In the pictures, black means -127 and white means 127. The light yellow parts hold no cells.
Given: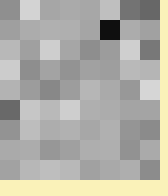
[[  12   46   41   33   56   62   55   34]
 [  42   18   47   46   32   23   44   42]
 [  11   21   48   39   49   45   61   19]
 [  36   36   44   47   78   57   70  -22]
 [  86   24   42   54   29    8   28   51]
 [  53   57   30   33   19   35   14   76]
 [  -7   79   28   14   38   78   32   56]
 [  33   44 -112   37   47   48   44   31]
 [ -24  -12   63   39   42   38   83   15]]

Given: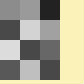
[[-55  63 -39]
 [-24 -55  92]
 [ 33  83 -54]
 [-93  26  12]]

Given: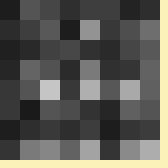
[[  45   10  -75   35  -29    6   -5  -75]
 [ -67  -74  -98  -66  -81  -70  -81  -97]
 [ -43  -31  -89  -76  -51  -43 -101  -71]
 [ -31   41  -40   47  -71   69  -43  -72]
 [ -29  -74  -79   -5  -84  -45  -27  -89]
 [ -39  -57  -85  -78  -56  -62  -86  -95]
 [ -17  -49  -71   19  -98  -39  -65  -83]
 [ -81  -92  -65  -65  -80  -57  -43  -98]]

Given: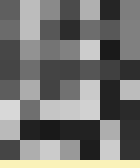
[[ -77   76  -98   25   75   46  -58]
 [ -80   46  -93  -93 -102  -94   58]
 [ -85  -93   81   73   69  -16   88]
 [  60  -93   74  -14  -60   44  -34]
 [ -82  -63  -42  -61  -59  -17  -58]
 [   0 -101   76    1  -11   18  -56]
 [   0  -39  -18  -83  -40   61  -20]
 [  -1  -90   48  -52   10   60  -32]]

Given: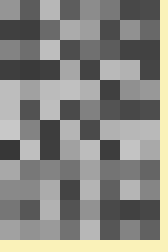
[[-30   3 -41  55 -13  26  18  33]
 [-56 -62 -54  18 -44  50 -40  -9]
 [  5  53 -31  52 -59  43   8   9]
 [-26  -5 -11  34 -12   3  -7  40]
 [ 41  67 -66  60  33 -65  63 -72]
 [ 57  55  49 -53  53 -66   3  72]
 [-50 -55 -44   1 -53  62 -45  60]
 [ 24  16 -63  49  64  59  33  61]
 [-58  50  57 -60  39 -64 -69 -65]
 [-61 -60 -35 -15 -50  62 -17   3]
 [-23  17 -53  30  43 -21 -65 -63]
 [-52 -55  -6  12 -34  55 -35  21]]

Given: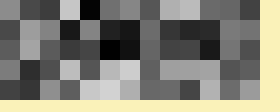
[[  27  -19   50  -58  -21  -23   47   82   72  -33   15  -73  -61]
 [ -33  -43   35   32   31  -31   77   56  -42   61  -48  -81   -3]
 [ -48  -10 -102  -58  -60  -26 -110 -126  -58  -68  -36   36  -35]
 [ -12   -5  -85  -89  -73  -19 -105  -94    4 -103    3   29  -54]
 [ -61  -25  -21   59   48  -41    6  -15 -123   70  -66  -54   12]]
